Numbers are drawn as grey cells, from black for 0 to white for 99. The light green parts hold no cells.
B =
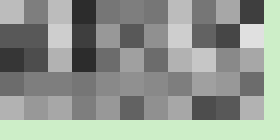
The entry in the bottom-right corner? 69
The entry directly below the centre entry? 56
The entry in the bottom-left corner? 69
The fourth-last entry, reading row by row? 65
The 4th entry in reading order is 17
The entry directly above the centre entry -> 34
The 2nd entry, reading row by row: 49
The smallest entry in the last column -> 24
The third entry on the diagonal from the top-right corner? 77
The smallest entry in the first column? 21
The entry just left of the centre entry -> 42
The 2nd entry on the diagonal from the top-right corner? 27
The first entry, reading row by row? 73
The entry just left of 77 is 69
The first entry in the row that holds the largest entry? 34
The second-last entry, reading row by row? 34

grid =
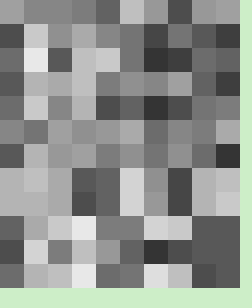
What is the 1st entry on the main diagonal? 62
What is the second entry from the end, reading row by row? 30
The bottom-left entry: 42
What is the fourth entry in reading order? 48
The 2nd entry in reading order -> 52
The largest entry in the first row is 74
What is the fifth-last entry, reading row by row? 45
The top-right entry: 62
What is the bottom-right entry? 34
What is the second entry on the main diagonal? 78
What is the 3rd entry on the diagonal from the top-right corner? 24
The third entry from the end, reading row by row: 74
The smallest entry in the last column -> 20

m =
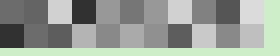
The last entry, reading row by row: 74
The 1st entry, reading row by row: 42
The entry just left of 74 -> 53
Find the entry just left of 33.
50
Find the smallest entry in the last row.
19
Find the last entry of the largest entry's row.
85

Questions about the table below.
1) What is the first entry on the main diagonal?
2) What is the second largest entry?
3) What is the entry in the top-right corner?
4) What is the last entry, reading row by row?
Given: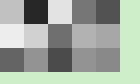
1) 75
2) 88
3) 32
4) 53

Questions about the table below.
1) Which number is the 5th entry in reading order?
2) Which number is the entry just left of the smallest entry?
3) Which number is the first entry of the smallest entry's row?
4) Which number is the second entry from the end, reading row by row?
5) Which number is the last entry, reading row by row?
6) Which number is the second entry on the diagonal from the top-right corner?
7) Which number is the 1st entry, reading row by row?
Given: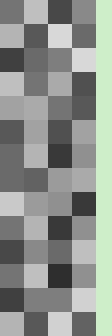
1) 70
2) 74
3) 45
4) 81
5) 38
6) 84
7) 45

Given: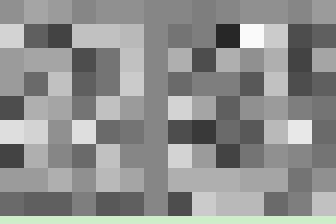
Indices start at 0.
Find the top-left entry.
56
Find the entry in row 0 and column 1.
64
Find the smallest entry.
15
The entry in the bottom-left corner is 41
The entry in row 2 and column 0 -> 60
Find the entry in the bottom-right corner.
75
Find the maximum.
97
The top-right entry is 60
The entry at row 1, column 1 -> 37
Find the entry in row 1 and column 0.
82
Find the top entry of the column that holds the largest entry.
56
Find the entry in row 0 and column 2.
60
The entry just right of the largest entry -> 79
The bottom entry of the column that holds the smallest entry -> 72
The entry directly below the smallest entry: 68
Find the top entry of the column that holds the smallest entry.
52
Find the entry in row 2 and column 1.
64
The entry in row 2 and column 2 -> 64

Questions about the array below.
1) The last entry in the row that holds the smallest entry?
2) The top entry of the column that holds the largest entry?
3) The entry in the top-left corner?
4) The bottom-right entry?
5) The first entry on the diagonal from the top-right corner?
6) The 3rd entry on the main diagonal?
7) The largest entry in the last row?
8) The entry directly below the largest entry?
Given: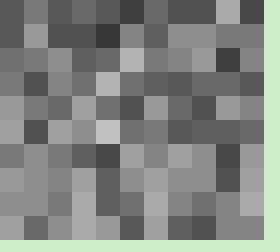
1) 47
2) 34
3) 34
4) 51
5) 28
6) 55
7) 66
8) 28

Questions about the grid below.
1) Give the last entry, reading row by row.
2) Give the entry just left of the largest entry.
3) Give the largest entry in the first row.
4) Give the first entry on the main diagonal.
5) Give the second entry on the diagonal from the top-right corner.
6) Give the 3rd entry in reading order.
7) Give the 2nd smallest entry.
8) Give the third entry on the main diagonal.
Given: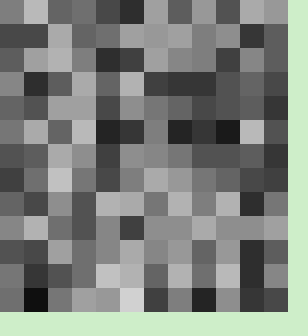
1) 28
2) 59
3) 72
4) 49
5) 21
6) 39
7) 10
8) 69
